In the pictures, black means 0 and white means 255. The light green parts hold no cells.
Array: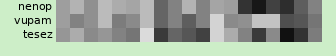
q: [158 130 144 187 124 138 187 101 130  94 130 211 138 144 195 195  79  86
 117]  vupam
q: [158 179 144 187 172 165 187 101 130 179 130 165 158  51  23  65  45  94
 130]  nenop
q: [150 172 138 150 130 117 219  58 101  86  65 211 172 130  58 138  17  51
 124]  tesez

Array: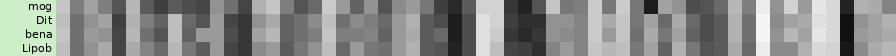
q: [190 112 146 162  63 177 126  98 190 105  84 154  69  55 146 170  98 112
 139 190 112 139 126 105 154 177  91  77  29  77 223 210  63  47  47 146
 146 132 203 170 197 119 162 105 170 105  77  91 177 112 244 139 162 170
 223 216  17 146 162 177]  Dit
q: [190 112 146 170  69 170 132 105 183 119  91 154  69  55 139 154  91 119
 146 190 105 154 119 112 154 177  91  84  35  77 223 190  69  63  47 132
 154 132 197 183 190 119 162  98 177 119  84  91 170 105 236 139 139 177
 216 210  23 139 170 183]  Lipob
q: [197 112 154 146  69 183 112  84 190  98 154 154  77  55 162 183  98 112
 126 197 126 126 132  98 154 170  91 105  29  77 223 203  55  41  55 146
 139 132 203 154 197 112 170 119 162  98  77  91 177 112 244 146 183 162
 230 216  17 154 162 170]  bena

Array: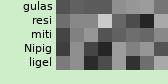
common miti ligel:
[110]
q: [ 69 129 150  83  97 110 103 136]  miti
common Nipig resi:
[37]
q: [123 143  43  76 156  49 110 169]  ligel
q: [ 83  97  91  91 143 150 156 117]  gulas

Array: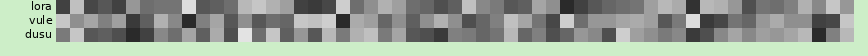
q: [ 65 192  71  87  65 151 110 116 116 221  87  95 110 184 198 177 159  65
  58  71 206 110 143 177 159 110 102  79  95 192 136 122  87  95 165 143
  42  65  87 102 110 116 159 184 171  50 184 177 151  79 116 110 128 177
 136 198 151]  lora

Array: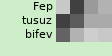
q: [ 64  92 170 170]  tusuz
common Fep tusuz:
[64]
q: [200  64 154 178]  Fep

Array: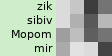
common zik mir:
[219]
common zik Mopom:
[116]
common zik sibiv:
[219]
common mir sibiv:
[219]
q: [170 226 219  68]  mir
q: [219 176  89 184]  sibiv

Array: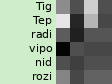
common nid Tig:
[79]
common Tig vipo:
[79]
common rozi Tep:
[71]
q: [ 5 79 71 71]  vipo
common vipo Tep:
[71]
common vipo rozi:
[71]
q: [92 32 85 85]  radi

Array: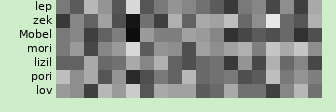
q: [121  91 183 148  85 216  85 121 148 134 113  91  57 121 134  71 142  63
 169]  lep
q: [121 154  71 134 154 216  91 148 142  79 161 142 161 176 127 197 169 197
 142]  mori

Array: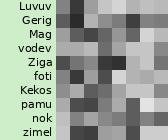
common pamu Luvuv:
[197]
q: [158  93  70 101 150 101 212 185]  Mag
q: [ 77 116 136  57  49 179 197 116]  Ziga

